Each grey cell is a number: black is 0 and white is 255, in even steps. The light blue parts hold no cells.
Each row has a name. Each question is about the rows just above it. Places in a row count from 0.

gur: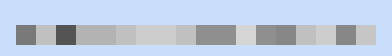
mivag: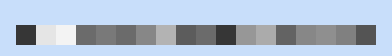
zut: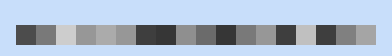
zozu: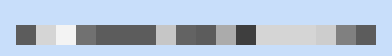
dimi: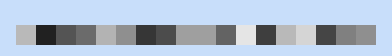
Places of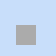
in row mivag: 12
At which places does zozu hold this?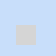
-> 1 12 13 14
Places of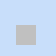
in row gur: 1 5 8 14
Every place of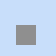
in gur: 9 10 12
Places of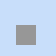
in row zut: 3 5 12
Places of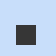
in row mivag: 0 10

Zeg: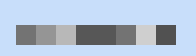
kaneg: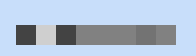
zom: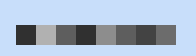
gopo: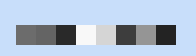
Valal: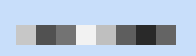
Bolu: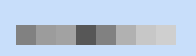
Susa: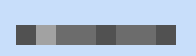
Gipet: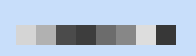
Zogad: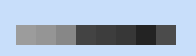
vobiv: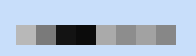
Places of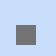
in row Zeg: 0 5
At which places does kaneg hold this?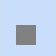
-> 3 4 5 7
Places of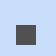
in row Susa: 0 4 7
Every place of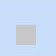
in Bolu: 6

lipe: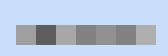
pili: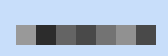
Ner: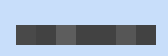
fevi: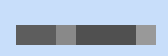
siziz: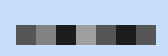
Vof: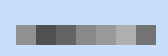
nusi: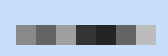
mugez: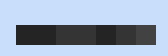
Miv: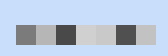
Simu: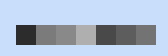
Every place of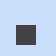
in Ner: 1 3 4 6
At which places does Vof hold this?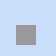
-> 4
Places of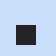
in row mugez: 0 1 4
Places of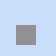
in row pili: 5
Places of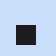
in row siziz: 2 5
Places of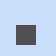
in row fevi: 3 4 5

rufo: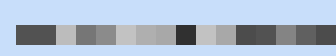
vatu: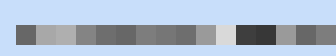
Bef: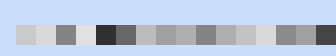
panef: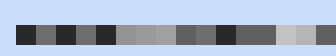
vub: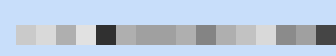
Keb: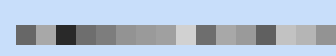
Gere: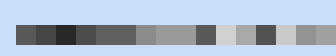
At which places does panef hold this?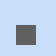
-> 8 11 12 15
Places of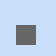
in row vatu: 0 5 14
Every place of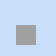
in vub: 6 7 14
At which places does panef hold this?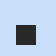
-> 0 2 4 10

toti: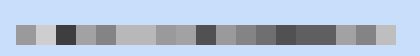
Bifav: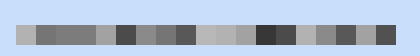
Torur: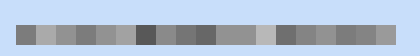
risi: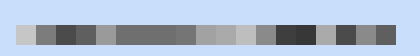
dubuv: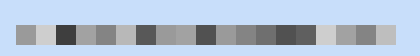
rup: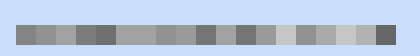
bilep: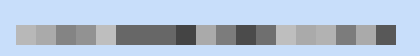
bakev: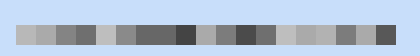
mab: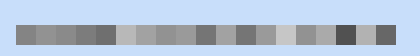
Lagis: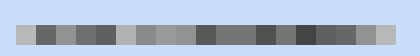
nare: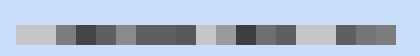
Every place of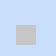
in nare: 0 1 9 14 15
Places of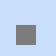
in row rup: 3
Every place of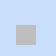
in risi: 11
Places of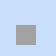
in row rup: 2 5 6 10

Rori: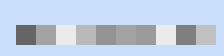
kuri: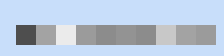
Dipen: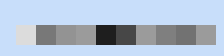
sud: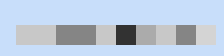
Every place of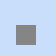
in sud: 2 3 8
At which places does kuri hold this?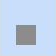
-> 4 6
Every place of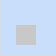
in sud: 0 1 4 7
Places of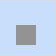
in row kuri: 5
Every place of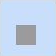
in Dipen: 3 6 9

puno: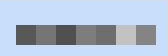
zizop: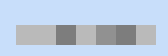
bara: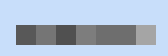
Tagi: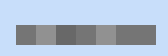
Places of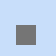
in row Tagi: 0 3 5 6
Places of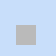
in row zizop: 0 1 3 6
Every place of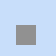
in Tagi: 1 4
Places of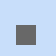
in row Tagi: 2

